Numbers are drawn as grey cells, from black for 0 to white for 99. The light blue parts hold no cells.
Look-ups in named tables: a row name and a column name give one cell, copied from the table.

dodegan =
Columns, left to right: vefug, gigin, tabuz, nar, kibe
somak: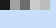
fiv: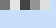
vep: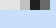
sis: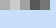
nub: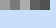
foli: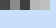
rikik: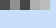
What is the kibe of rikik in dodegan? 73
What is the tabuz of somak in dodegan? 42
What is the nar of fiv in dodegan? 58
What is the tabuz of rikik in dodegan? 27
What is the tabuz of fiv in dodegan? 26
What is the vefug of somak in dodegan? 10
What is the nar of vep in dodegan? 12
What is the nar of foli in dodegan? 71
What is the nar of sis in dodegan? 34
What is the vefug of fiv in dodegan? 46
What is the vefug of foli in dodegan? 27
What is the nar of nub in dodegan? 37
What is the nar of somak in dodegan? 79
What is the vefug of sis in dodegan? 68
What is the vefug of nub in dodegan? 61
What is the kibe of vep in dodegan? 41
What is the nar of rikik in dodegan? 68
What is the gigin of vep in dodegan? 88
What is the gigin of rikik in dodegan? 56
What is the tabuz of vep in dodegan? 75
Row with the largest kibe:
fiv

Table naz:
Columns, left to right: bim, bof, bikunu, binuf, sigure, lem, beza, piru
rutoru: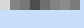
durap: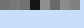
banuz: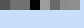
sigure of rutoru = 43
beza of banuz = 54
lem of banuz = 41
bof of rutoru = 51
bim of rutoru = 84
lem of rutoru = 51
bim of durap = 44
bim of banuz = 32
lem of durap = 41
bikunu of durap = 44
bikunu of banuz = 44
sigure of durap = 56
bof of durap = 47
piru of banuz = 55
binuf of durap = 8
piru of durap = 50
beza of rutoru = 54
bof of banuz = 44
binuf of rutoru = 30
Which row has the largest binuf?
rutoru

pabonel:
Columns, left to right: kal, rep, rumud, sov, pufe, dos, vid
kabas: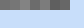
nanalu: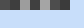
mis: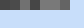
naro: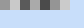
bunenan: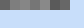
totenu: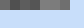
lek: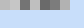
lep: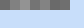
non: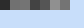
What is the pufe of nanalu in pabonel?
64
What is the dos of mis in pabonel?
47
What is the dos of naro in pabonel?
58
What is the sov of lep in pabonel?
45
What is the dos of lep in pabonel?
41
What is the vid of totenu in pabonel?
43
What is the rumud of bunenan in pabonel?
52
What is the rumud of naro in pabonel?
35
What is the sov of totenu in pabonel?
33
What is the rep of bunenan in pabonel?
49
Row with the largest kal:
lek

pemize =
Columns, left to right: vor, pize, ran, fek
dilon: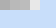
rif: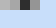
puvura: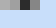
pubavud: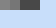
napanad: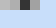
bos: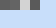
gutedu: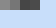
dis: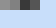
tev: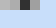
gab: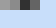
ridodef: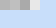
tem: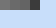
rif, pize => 65
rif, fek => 58
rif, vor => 71
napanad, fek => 63
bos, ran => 82
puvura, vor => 68
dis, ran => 22
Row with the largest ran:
bos

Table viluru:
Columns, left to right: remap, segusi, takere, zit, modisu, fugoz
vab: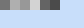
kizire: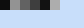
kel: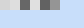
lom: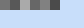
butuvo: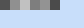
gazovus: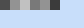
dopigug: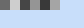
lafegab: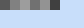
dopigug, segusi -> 80
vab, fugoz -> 29
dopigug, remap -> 41
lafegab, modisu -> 57
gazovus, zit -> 47
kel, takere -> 40
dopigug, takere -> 27
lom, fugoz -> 29
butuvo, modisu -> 57

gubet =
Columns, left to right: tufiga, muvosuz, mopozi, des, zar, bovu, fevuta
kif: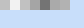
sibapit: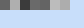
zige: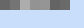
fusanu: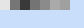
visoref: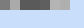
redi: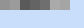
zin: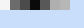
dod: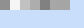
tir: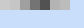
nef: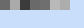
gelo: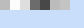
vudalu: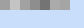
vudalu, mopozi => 63
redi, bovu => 66
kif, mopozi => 75
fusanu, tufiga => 89
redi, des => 39
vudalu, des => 55
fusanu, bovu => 66
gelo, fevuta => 76
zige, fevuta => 41

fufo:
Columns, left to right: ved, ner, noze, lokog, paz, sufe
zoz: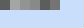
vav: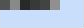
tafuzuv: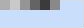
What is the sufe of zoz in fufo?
45
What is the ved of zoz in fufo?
36
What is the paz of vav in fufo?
26
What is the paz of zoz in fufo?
36
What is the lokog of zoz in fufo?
53
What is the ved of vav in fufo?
32
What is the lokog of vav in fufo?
22
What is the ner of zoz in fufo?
64
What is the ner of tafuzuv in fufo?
78
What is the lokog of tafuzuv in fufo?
39
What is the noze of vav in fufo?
16
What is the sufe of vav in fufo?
56
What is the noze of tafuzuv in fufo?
58
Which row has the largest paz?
zoz

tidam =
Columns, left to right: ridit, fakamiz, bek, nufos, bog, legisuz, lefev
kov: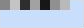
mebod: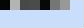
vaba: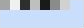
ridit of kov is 52
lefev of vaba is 81
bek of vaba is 18
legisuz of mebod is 46
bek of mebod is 28
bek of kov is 18
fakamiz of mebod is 70
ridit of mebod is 2
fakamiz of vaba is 93
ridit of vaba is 64
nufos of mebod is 29
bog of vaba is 10
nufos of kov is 63
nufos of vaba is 74
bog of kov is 9
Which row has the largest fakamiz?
vaba

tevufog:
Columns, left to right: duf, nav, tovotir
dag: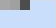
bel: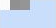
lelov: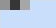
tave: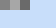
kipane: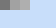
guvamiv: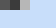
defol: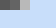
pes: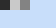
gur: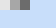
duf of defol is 34
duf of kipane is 46
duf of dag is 65
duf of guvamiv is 33
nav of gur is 65
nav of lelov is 21
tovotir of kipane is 68
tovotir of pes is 51
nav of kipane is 63
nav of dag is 62
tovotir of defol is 72
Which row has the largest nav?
pes

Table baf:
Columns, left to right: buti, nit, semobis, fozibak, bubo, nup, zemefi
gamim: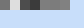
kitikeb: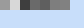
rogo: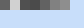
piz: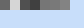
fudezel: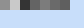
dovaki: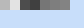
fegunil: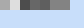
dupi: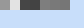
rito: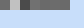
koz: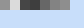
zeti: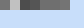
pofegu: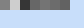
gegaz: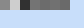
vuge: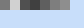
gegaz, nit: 80
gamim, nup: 48
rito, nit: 75
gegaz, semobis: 19
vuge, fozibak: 25
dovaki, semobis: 30
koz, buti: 57
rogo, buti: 38
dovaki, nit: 88
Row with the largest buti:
dovaki

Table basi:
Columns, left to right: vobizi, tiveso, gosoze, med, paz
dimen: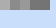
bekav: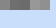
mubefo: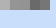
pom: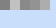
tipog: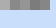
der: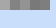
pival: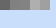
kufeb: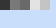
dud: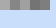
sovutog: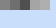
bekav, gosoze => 42
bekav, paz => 56
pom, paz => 67
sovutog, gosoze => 31
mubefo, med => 41
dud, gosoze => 62
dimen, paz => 45
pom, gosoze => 53
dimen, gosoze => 59
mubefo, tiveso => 58
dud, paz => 49
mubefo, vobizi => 69
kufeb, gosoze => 41
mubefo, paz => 46
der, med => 47
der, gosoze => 57

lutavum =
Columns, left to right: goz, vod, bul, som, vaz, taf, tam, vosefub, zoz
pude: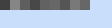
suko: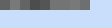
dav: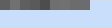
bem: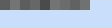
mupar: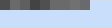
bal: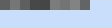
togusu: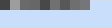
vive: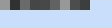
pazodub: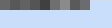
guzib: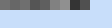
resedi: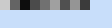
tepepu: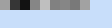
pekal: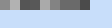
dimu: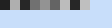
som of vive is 27
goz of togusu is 26
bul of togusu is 41
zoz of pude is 40
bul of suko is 39
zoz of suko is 43
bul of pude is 37
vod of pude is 52
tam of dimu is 73
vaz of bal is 27
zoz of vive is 24
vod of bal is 46
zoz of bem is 44
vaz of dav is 30
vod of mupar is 41
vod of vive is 19

